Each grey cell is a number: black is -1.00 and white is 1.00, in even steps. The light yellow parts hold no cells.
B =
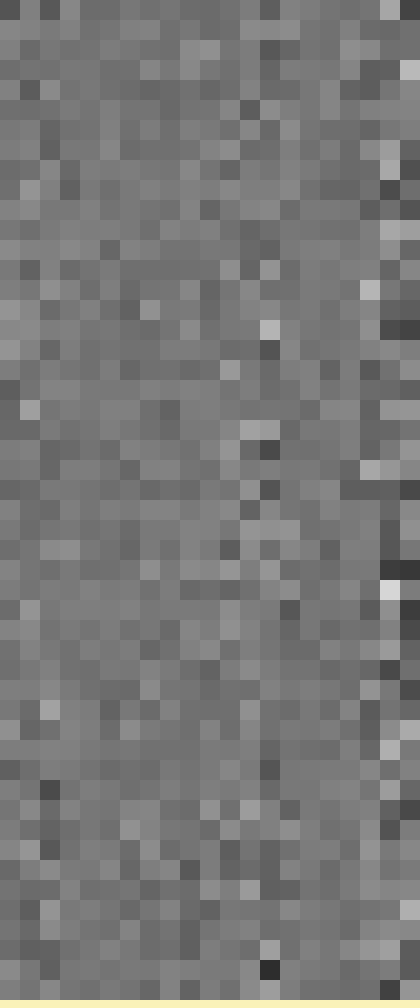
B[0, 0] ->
-0.34
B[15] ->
[0.16, 0.06, -0.16, -0.07, 0.00, -0.13, -0.23, 0.14, -0.05, -0.04, -0.18, -0.06, 0.02, 0.06, -0.07, -0.04, -0.12, -0.02, 0.04, -0.23, -0.27]
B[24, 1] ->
-0.17
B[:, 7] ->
[-0.12, 0.02, -0.11, 0.04, -0.20, -0.09, -0.03, -0.12, -0.07, 0.00, -0.09, -0.13, -0.02, -0.13, -0.09, 0.14, -0.16, -0.11, -0.12, 0.00, -0.13, -0.12, -0.03, 0.01, -0.18, 0.03, -0.05, -0.04, 0.11, -0.11, -0.07, -0.07, -0.19, 0.02, 0.08, -0.16, -0.04, -0.11, -0.15, -0.09, 0.04, 0.03, 0.10, -0.01, -0.21, -0.08, -0.15, -0.15, -0.06, -0.19]
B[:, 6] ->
[-0.07, 0.00, -0.07, -0.12, -0.15, -0.09, -0.12, -0.15, -0.02, -0.05, -0.05, -0.05, 0.02, -0.13, -0.17, -0.23, -0.13, -0.11, -0.19, -0.06, 0.00, -0.07, 0.01, -0.19, -0.09, -0.04, -0.16, -0.19, -0.08, -0.03, 0.01, -0.11, -0.03, -0.07, -0.17, -0.06, 0.09, -0.07, -0.12, -0.13, 0.03, 0.14, -0.15, -0.19, -0.08, -0.18, 0.03, -0.06, -0.05, -0.10]
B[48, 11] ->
-0.04
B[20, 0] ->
-0.19
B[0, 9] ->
-0.15
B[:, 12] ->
[-0.03, 0.08, -0.03, -0.03, 0.02, -0.27, 0.05, -0.16, -0.03, -0.01, 0.03, -0.21, -0.18, -0.21, 0.06, 0.02, -0.05, -0.14, -0.05, -0.02, -0.10, 0.26, -0.18, -0.05, 0.13, -0.22, 0.16, 0.09, -0.01, -0.12, -0.02, 0.02, -0.01, 0.08, -0.13, 0.13, 0.04, -0.01, -0.04, 0.01, 0.22, -0.05, -0.10, -0.16, 0.21, -0.08, 0.01, -0.14, 0.07, 0.08]
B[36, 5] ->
-0.15
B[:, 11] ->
[-0.11, -0.14, -0.08, -0.12, -0.14, 0.04, -0.12, 0.10, -0.21, 0.06, -0.07, -0.12, -0.07, 0.11, -0.08, -0.06, -0.06, -0.15, 0.20, -0.09, -0.06, 0.04, 0.16, 0.06, -0.09, 0.07, -0.07, -0.27, 0.17, -0.21, 0.10, 0.13, -0.12, -0.03, -0.11, -0.13, -0.14, -0.05, 0.05, -0.04, -0.12, 0.09, -0.26, -0.22, -0.01, -0.07, -0.03, -0.08, -0.04, -0.12]
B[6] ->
[-0.06, -0.03, -0.21, -0.11, -0.10, 0.00, -0.12, -0.03, -0.13, -0.01, -0.05, -0.12, 0.05, -0.18, 0.09, -0.08, -0.14, -0.14, -0.21, -0.07, -0.01]
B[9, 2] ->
0.00
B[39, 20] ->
-0.19
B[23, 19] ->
0.18
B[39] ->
[-0.01, -0.09, -0.41, -0.10, -0.02, -0.06, -0.13, -0.09, -0.02, -0.08, -0.01, -0.04, 0.01, -0.18, -0.06, -0.07, 0.00, 0.03, -0.08, 0.22, -0.19]
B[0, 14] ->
0.01
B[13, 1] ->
-0.23
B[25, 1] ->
-0.14
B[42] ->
[0.04, 0.17, -0.31, -0.11, -0.01, -0.04, -0.15, 0.10, -0.15, -0.09, -0.03, -0.26, -0.10, -0.23, -0.12, -0.03, -0.02, -0.14, 0.15, -0.05, 0.06]
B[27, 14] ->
0.05
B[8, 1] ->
-0.12
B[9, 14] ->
0.06
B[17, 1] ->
0.02
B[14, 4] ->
-0.14
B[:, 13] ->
[-0.26, 0.07, -0.31, -0.21, -0.17, 0.10, -0.18, -0.14, -0.08, -0.01, 0.06, -0.14, -0.23, 0.15, -0.13, 0.06, 0.41, -0.34, -0.17, -0.15, -0.08, 0.21, -0.42, -0.01, -0.34, 0.05, 0.13, -0.14, 0.17, 0.03, -0.04, -0.09, -0.08, -0.03, 0.01, -0.11, -0.11, -0.21, -0.33, -0.18, 0.00, 0.00, -0.23, -0.24, -0.25, -0.10, -0.14, 0.25, -0.65, 0.23]
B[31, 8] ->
-0.17
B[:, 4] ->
[-0.15, -0.11, -0.10, -0.07, -0.06, -0.09, -0.10, -0.07, -0.02, -0.05, 0.00, -0.02, 0.02, -0.10, -0.14, 0.00, -0.08, -0.12, -0.12, -0.05, -0.06, -0.08, -0.10, -0.02, -0.09, -0.08, -0.12, -0.06, -0.13, 0.01, -0.01, -0.09, -0.02, -0.13, -0.12, -0.03, -0.02, -0.05, -0.10, -0.02, -0.07, -0.07, -0.01, -0.05, -0.13, -0.02, -0.09, -0.07, -0.05, -0.12]
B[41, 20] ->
-0.03
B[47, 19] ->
0.25
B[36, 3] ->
0.03

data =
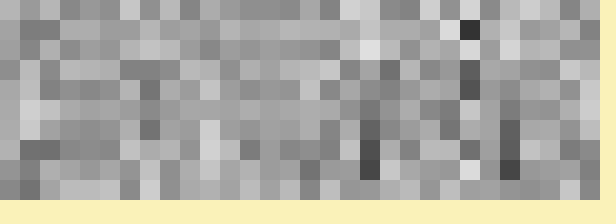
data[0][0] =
0.42
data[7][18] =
-0.38
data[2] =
[0.25, 0.05, 0.38, 0.10, 0.24, 0.18, 0.41, 0.52, 0.45, 0.22, 0.07, 0.23, 0.17, 0.24, 0.19, 0.15, 0.04, 0.48, 0.75, 0.46, 0.14, 0.40, 0.31, 0.69, 0.23, 0.66, 0.41, 0.45, 0.13, 0.14]
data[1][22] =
0.71
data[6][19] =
0.07
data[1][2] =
-0.01
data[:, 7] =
[0.13, 0.42, 0.52, 0.02, -0.08, 0.08, -0.10, 0.35, 0.51, 0.61]
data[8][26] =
0.19
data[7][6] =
0.51
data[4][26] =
0.32
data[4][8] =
0.35
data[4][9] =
0.22
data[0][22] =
0.14
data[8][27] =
0.23
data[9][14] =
0.45
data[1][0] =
0.28
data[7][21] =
0.46
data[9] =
[0.07, -0.10, 0.29, 0.47, 0.47, 0.51, 0.08, 0.61, 0.13, 0.33, 0.39, 0.28, 0.47, 0.27, 0.45, 0.05, 0.49, 0.18, 0.19, 0.37, 0.46, 0.18, 0.49, 0.25, 0.27, 0.16, 0.13, 0.18, 0.55, 0.06]
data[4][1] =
0.48
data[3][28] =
0.57
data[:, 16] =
[0.03, 0.39, 0.04, 0.55, 0.07, 0.33, 0.04, 0.01, 0.21, 0.49]
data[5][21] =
0.07
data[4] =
[0.32, 0.48, 0.02, 0.13, 0.07, 0.13, 0.41, -0.08, 0.35, 0.22, 0.53, 0.23, 0.11, 0.19, 0.16, 0.51, 0.07, 0.31, 0.10, 0.02, 0.19, 0.35, 0.29, -0.35, 0.21, 0.10, 0.32, 0.39, 0.14, 0.57]
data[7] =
[0.40, -0.11, -0.12, 0.07, 0.10, 0.07, 0.51, 0.35, 0.41, 0.15, 0.64, 0.47, -0.03, 0.22, 0.06, 0.11, 0.01, 0.51, -0.38, 0.36, 0.02, 0.46, 0.45, -0.12, 0.25, -0.27, 0.52, 0.41, -0.03, 0.08]
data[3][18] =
0.29
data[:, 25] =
[0.45, 0.56, 0.66, 0.28, 0.10, -0.03, -0.25, -0.27, -0.45, 0.16]
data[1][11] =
0.41
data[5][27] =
0.15
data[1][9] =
0.29
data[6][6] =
0.37
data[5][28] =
0.37
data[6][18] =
-0.22

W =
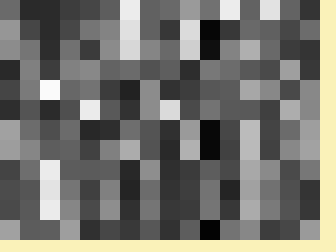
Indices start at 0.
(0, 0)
-0.17
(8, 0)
-0.47
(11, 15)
0.21
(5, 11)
-0.30
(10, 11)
-0.57
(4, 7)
0.10
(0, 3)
-0.52
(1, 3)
-0.44
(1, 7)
-0.24
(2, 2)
-0.65
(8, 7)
0.11
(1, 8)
-0.57
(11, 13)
-0.52
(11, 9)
-0.27
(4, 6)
-0.73
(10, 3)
0.05
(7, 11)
-0.49
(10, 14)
-0.35
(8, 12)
0.32
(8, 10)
-0.27
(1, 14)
-0.44
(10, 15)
-0.57
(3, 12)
-0.31
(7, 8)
-0.68
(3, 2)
-0.52
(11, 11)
-0.10
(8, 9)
-0.54
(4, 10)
-0.32
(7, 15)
0.27
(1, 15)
-0.15
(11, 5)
-0.44
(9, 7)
-0.15
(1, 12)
-0.18
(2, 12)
0.37
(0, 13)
0.77
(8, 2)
0.84
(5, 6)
-0.61

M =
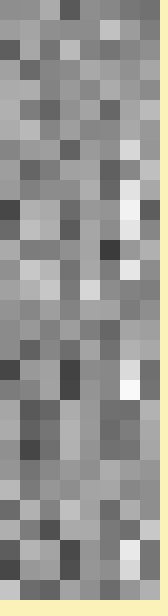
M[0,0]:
0.11
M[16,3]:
0.23
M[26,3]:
0.33
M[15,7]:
0.11
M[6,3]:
0.24
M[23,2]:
0.07
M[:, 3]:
[-0.30, 0.10, 0.46, 0.09, 0.20, 0.14, 0.24, -0.23, 0.26, 0.10, -0.16, -0.29, 0.13, -0.10, -0.05, 0.03, 0.23, -0.14, -0.48, -0.46, 0.35, 0.40, 0.39, 0.19, 0.11, 0.50, 0.33, -0.43, -0.38, 0.27]
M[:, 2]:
[0.34, 0.12, -0.09, 0.04, 0.03, -0.21, 0.04, 0.24, -0.03, 0.10, 0.33, 0.37, -0.01, 0.43, 0.55, 0.24, 0.00, 0.05, 0.26, 0.27, -0.20, -0.08, -0.13, 0.07, 0.18, 0.02, -0.37, 0.29, 0.24, -0.22]
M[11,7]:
0.05
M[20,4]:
0.19
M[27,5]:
-0.05
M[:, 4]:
[0.11, 0.10, 0.02, 0.32, 0.07, 0.28, 0.05, 0.21, 0.28, 0.36, 0.19, 0.30, 0.29, 0.31, 0.68, 0.29, -0.01, 0.28, 0.09, 0.16, 0.19, 0.20, 0.15, 0.12, 0.29, 0.26, 0.33, 0.17, 0.18, 0.12]
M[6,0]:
0.35
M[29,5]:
-0.15
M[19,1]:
0.03
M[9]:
[0.21, 0.00, 0.10, 0.10, 0.36, -0.20, 0.77, 0.32]
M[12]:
[0.33, -0.03, -0.01, 0.13, 0.29, -0.54, 0.19, 0.38]
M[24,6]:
0.06
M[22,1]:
-0.45
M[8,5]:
-0.25
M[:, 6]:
[-0.07, 0.22, 0.04, 0.14, 0.20, 0.29, 0.32, 0.69, 0.06, 0.77, 0.90, 0.79, 0.19, 0.80, 0.02, -0.03, 0.29, 0.39, 0.71, 0.95, -0.13, -0.02, -0.09, 0.22, 0.06, 0.36, -0.13, 0.83, 0.69, 0.17]
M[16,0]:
0.09
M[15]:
[0.15, 0.06, 0.24, 0.03, 0.29, 0.27, -0.03, 0.11]
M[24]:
[0.44, -0.04, 0.18, 0.11, 0.29, 0.30, 0.06, 0.11]

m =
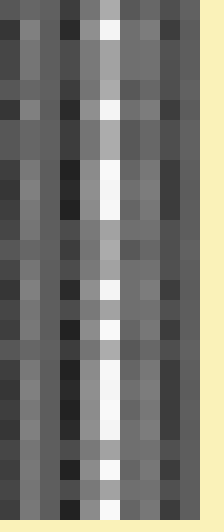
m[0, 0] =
-0.32
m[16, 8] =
-0.53
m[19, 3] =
-0.67
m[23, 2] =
-0.27
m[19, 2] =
-0.27
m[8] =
[-0.51, -0.06, -0.27, -0.73, 0.09, 0.95, -0.21, -0.07, -0.53, -0.26]
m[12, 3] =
-0.52
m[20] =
[-0.51, -0.06, -0.27, -0.73, 0.10, 0.95, -0.21, -0.07, -0.53, -0.26]
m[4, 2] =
-0.25
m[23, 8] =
-0.53
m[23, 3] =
-0.73
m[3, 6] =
-0.13
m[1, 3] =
-0.67
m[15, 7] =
-0.11
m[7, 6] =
-0.31
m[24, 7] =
-0.11
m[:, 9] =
[-0.24, -0.28, -0.27, -0.27, -0.24, -0.28, -0.24, -0.24, -0.26, -0.28, -0.27, -0.27, -0.24, -0.27, -0.28, -0.27, -0.26, -0.24, -0.26, -0.28, -0.26, -0.28, -0.27, -0.26, -0.27, -0.26]
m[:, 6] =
[-0.31, -0.13, -0.13, -0.13, -0.31, -0.13, -0.31, -0.31, -0.21, -0.13, -0.21, -0.13, -0.31, -0.13, -0.13, -0.13, -0.21, -0.31, -0.21, -0.13, -0.21, -0.13, -0.13, -0.21, -0.13, -0.21]
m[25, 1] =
-0.06
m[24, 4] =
-0.05
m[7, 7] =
-0.19
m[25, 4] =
0.09
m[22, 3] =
-0.40
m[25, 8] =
-0.53
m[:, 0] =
[-0.32, -0.58, -0.45, -0.45, -0.32, -0.58, -0.32, -0.32, -0.51, -0.58, -0.51, -0.45, -0.32, -0.45, -0.58, -0.45, -0.51, -0.32, -0.51, -0.58, -0.51, -0.58, -0.45, -0.51, -0.45, -0.51]
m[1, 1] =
0.00
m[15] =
[-0.45, -0.08, -0.26, -0.40, -0.05, 0.27, -0.13, -0.11, -0.37, -0.27]
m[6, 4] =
-0.09
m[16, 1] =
-0.06
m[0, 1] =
-0.20
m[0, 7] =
-0.19
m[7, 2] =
-0.25
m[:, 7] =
[-0.19, -0.03, -0.11, -0.11, -0.19, -0.03, -0.19, -0.19, -0.07, -0.03, -0.07, -0.11, -0.19, -0.11, -0.03, -0.11, -0.07, -0.19, -0.07, -0.03, -0.07, -0.03, -0.11, -0.07, -0.11, -0.07]
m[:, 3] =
[-0.52, -0.67, -0.40, -0.40, -0.52, -0.67, -0.52, -0.52, -0.73, -0.67, -0.73, -0.40, -0.52, -0.40, -0.67, -0.40, -0.73, -0.52, -0.73, -0.67, -0.73, -0.67, -0.40, -0.73, -0.40, -0.73]
